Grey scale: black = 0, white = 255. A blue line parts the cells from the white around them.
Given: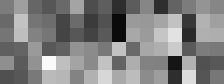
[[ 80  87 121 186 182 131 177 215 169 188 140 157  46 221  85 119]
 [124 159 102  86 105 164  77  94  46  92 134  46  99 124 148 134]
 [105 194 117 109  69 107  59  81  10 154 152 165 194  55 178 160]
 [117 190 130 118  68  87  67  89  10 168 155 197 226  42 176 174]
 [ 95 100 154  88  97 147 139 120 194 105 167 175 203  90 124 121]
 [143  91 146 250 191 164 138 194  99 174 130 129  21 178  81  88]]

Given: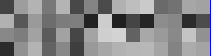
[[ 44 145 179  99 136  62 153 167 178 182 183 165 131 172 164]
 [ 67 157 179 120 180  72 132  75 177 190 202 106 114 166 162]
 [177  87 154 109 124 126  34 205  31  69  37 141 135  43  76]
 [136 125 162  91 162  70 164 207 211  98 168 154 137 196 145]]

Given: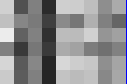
[[202  92 128  37 195 187 193 136 167]
 [208  81 128  43 207 205 190 142 171]
 [192 134 122  63 138 118 176 128 101]
 [236  97 129  48 188 187 209 149 161]
 [128  57 119  58 171 162 125 112 129]
 [214  90 135  38 215 205 199 143 165]]

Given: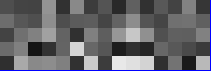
[[ 47 169 137 141 128  49 203  60 232 224 211  48 115  26 185]
 [ 78  68  67 147  49 137  60  84  41  96  49  88  67 130  54]
 [109  87  79 142  78  91  93  69  99 141  84  69 112 114  96]
 [ 67 112 129 161  99  48 128  94 151 199 144  80  96  95 129]
 [107 128  20  50 100 212 103  86  29  48  37 103  88  74  59]]

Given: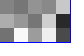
[[114 248 156 239  74]
 [131 118 147 137 200]
 [173 151 118 207  41]]

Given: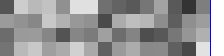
[[116 185 200 159 171 209 169  96 154 172 137 138  96  72 226]
 [ 85 205 185 194 144 224 224 112  99  89 118 163  89  51 126]
 [155 146 135 200 177 152 145  74 171 190 182 141  94 143 157]
 [108 154 155 134  83 134 123 160 109 132  78  88 119 150 176]]

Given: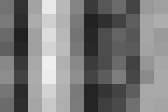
[[107  46 165 200 174 124  36  63  74 112 167 164]
 [114  50 163 233 184 133  58  87 107  68 153 160]
 [122  45 172 207 178 122  34  47  66  94 165 173]
 [106  33 161 221 184 116  38  78  99  86 165 154]
 [ 95  38 160 212 187 121  40  77  94  90 163 157]
 [136  56 168 239 176 137  59  75 106  65 150 166]
 [141  67 172 235 181 143  68  92 125  71 138 169]
 [118  43 169 211 176 122  36  52  67  94 168 169]]

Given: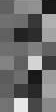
[[114 232  71 136]
 [ 97 139 144  24]
 [112 108  55 175]
 [ 96  34  44 163]
 [110 108 127  98]
 [130  96 212  58]
 [ 92 109  24 153]
 [ 97  59  40 164]]
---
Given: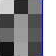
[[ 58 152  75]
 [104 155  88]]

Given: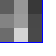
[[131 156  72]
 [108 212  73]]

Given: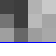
[[116  61 186]
 [159 103 157]]

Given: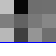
[[126  98 121]
 [184  63 149]]

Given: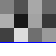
[[174  23 163]
 [ 64 220 111]]

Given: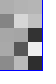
[[132 214 192]
 [167 165  51]]
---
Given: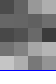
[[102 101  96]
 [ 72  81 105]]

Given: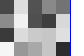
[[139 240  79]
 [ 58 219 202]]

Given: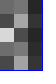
[[ 73 166  52]
 [216  76  38]]

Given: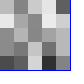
[[232 167 136]
 [140 180 135]]

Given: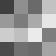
[[153 124 170]
 [205 191 235]]

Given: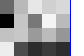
[[  3 198 120]
 [194 199 154]]
